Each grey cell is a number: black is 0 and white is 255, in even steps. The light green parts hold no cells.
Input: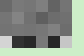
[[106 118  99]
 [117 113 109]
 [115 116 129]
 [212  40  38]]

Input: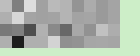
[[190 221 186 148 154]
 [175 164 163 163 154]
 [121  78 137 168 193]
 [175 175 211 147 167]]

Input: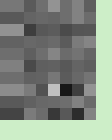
[[119  90 147 130]
 [ 89 100 101 130]
 [146  62  92  85]
 [ 98 104 106 123]
 [110  95 133 115]
 [128  74  97 100]
 [110  97 119 104]
 [140 123 192  63]
 [ 89  97 106 130]
 [ 68 123  56  44]]

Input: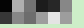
[[  4 115  39]
 [ 55 109 228]]

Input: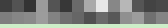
[[ 62  51  84 106 231 183  67]
 [126 138 131 102 106 144 112]]

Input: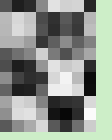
[[ 84  42 226 212]
 [185 197  49  61]
 [183 201  45  57]
 [178 158  95  97]
 [ 87 133 122 131]
 [ 77  43 226 211]
 [141  46 215 186]
 [ 99  32 237 216]
 [163 205  36  52]
 [143 225  19  43]
 [ 89 171  89 111]]

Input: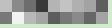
[[192 109 180 176  94]
 [120 184  93 138 164]]

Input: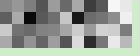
[[136 126 156 169  88 232]
 [ 95   9 111  24 116 239]
 [202 106 133 204 210 124]
 [169 147 158 219 119 184]]
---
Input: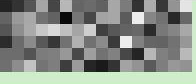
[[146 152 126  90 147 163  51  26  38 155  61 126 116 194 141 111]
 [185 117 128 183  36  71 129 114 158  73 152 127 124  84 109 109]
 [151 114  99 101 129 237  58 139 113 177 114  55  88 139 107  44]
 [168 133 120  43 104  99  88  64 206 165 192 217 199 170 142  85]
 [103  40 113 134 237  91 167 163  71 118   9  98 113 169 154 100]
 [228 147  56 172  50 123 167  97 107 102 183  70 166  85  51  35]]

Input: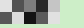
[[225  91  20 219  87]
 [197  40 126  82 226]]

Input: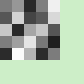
[[124  43 180 251  43]
 [ 31 120 228 159 125]
 [ 86 198 166  42 199]
 [216  89  69 211  86]
 [240 127  41 151 124]]

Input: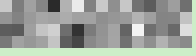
[[138 150 178 143 170 113 165 149 137  70  93 196 161 151 161 120]
 [222 105 132 111 243 100 164 147 123  51 110 208 196 159  90  93]
 [194 133 132 159 179 154 150 143 162 161 172 162 166 154 131 149]
 [111 158 135  92 114 199 143 201 129 234 178  42 133 161 125 200]]

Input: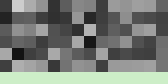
[[116 160 156 154 154  64 141 146 115  56 151 164 174  63]
 [114  63  65  74  63 164  76  92 118 169  74  63  19 168]
 [110  67  81 145 113 105  23 168  83  82  61  94 101  77]
 [ 68 159 149  80  95  67 178  48  69  81 165 131 145  91]
 [ 66  74  81 142  84  62  39 151  55  48  62  96  93  35]
 [ 99 155 159 148 155  61 130 135  93  50 146 172 205  60]]

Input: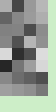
[[120 143 151 159]
 [ 79  96 109 136]
 [215 158 117  38]
 [220  79  47 217]
 [144 181  81 134]
 [140  77 131 129]
 [174 155 135 100]
 [183 153  70 174]]
